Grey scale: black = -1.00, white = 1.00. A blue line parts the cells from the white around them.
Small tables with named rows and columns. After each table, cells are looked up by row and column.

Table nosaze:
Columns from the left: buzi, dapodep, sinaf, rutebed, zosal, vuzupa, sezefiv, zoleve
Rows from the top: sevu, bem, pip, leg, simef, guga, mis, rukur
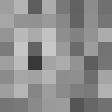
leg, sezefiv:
0.22
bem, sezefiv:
0.12
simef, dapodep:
0.47
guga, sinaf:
0.27
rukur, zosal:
0.22
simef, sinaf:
-0.56
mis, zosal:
0.09
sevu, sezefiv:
0.10
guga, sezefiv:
-0.14
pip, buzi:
0.16
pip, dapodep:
0.45
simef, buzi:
0.25
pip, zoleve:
0.35

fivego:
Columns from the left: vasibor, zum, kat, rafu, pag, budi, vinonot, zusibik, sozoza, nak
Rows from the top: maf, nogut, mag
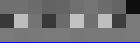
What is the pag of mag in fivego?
-0.04
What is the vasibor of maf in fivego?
-0.12
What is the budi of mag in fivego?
-0.06
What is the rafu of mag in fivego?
-0.04
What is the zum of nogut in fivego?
0.48
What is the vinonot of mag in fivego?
-0.05
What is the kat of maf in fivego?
-0.15
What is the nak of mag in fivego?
-0.04
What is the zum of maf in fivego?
-0.12
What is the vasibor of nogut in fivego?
-0.55
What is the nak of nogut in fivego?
-0.04
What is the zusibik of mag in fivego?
-0.05
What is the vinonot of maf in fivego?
-0.08
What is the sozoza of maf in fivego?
-0.21
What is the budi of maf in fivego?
-0.12
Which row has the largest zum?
nogut

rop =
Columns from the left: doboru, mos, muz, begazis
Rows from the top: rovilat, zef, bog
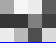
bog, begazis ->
0.71
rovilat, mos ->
0.93
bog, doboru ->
0.85
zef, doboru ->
-0.58
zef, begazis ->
-0.50
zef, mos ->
-0.57
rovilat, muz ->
0.85
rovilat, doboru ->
0.32
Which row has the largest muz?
rovilat

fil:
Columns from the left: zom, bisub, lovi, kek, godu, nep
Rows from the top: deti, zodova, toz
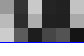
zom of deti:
0.20
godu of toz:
-0.35
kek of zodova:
-0.74
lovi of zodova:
0.36
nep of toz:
-0.84
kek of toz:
-0.45
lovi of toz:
-0.77
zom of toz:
0.60
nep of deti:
0.53
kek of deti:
-0.72
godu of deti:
-0.74
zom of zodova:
0.46
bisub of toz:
-0.29
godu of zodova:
-0.75
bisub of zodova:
-0.65
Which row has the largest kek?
toz

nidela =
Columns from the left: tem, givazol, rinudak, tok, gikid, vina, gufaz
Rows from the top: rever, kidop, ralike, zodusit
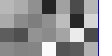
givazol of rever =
0.35
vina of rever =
-0.41
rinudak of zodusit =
0.04
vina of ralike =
0.84
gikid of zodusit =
-0.34
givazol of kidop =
0.09
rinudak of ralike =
0.15
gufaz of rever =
0.43
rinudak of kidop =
-0.01

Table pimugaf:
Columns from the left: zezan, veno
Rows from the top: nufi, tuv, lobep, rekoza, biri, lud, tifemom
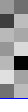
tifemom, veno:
0.47
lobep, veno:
0.32
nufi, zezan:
0.21
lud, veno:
0.28
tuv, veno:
0.48
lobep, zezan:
0.45
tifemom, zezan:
-0.11
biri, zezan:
0.44
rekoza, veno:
0.70
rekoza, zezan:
0.18
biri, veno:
-0.98
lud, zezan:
0.76
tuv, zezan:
-0.51
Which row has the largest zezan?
lud

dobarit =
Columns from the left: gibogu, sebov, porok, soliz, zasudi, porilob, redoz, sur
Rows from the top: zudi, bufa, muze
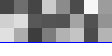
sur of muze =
0.41
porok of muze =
-0.52
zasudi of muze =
0.40
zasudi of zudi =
0.09
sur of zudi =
0.22
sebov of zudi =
-0.14
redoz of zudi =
0.93
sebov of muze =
0.35
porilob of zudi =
-0.41
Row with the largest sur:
muze

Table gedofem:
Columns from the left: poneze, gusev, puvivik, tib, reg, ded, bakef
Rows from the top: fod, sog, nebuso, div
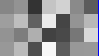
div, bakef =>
0.20
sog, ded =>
0.16
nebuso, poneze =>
0.15
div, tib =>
0.94
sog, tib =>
0.84
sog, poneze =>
0.24
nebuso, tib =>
-0.48
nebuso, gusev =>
-0.02
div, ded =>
0.19
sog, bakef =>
0.44
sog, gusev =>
0.49
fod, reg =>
0.65
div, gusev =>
0.46
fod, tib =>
0.54
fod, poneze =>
0.05
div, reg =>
-0.28
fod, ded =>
0.08
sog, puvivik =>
-0.24
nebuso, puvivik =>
0.37

